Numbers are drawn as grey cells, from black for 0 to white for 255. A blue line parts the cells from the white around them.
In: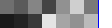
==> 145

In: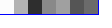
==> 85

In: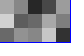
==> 199

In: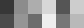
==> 119

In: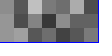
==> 87

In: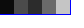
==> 106

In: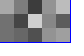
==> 147

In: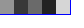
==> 34
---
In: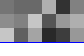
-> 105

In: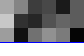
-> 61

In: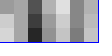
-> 82

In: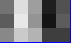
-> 158

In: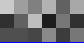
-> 128

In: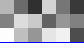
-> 48

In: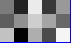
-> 235

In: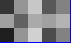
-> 199
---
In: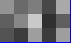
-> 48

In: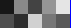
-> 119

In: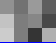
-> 135

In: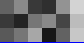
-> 69

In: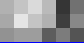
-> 62

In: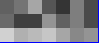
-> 126

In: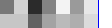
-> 174
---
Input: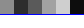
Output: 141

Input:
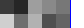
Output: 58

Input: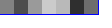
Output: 130

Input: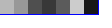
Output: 184

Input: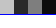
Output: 196

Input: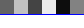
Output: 99
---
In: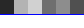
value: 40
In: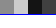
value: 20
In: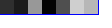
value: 3
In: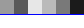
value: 27
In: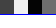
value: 4
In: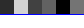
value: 1
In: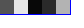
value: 8
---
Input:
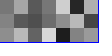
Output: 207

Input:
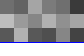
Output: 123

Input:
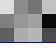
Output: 139

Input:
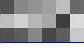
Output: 159

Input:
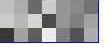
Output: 149

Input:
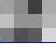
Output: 137
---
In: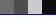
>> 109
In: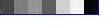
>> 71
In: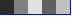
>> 42
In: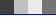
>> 63
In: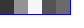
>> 53
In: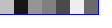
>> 192
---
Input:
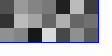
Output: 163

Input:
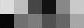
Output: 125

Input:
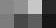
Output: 94

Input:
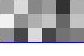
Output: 175

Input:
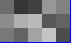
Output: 185

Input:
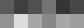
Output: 167
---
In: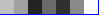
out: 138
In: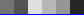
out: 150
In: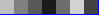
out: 210
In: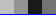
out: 25
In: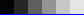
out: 199
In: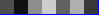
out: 175
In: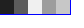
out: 157
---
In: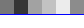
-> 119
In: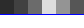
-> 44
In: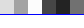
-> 222
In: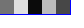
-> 115
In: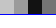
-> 197
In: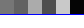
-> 118
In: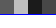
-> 91
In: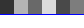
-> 51
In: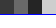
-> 57
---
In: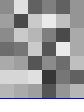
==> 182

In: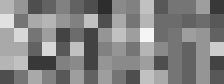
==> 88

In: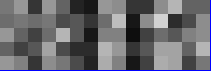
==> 119

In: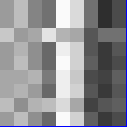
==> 75

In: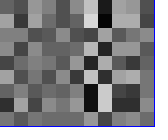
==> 108
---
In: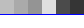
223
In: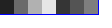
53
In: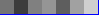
94
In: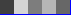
125
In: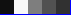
126
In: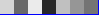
192
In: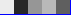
150
